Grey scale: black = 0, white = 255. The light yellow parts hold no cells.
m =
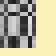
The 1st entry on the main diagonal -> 72
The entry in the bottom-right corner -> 181
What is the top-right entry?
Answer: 181
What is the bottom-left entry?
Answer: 72
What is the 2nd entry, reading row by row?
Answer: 167
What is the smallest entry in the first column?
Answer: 60
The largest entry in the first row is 195
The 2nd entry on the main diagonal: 87
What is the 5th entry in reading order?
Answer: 72
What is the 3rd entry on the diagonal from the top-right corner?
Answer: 45
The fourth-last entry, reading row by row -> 195
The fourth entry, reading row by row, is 33
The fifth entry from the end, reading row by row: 72

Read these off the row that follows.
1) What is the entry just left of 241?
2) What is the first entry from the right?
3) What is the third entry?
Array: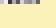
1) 197
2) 101
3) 58

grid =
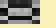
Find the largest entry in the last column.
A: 184
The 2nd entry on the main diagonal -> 184
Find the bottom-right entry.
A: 39
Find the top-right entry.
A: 139
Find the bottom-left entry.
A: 53
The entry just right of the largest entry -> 11
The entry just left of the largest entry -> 184
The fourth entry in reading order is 39
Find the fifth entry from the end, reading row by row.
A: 152
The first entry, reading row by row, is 139
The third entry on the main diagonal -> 184

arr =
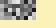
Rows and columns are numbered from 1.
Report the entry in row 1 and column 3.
174
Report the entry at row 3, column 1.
158
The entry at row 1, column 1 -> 120
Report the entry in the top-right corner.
77
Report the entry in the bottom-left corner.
174

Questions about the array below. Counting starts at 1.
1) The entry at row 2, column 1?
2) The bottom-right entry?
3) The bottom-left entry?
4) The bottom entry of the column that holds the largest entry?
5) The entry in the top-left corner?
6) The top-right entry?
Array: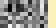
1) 178
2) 178
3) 70
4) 246
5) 178
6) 110

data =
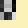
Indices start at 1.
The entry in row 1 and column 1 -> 47
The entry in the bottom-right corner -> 219
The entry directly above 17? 3
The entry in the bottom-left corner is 162
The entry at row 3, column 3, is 203
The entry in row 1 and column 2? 191

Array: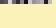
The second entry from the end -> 31
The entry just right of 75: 90
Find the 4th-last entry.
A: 164
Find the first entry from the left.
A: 75

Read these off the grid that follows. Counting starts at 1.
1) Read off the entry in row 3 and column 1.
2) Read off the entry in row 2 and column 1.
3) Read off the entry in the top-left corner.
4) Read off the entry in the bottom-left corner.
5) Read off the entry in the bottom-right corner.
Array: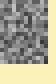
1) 123
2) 166
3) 138
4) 178
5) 56

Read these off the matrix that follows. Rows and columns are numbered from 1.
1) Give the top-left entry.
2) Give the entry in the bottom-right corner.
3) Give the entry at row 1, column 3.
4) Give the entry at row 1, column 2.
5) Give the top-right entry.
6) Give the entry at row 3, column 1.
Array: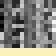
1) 52
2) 176
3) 107
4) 91
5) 64
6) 107
